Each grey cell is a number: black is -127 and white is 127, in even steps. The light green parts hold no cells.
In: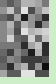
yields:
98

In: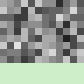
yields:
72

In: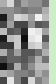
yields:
87

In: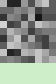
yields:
68

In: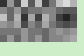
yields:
6

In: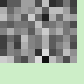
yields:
15

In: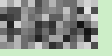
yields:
66

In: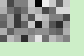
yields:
58
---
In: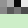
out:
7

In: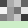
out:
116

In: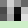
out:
-54

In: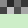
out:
-60

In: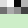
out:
-16

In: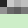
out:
18

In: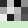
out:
40

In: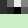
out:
-78
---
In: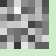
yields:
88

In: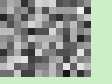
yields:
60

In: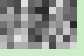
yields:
29

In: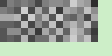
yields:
-69

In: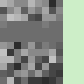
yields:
-70

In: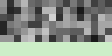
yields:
-49

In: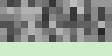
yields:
9
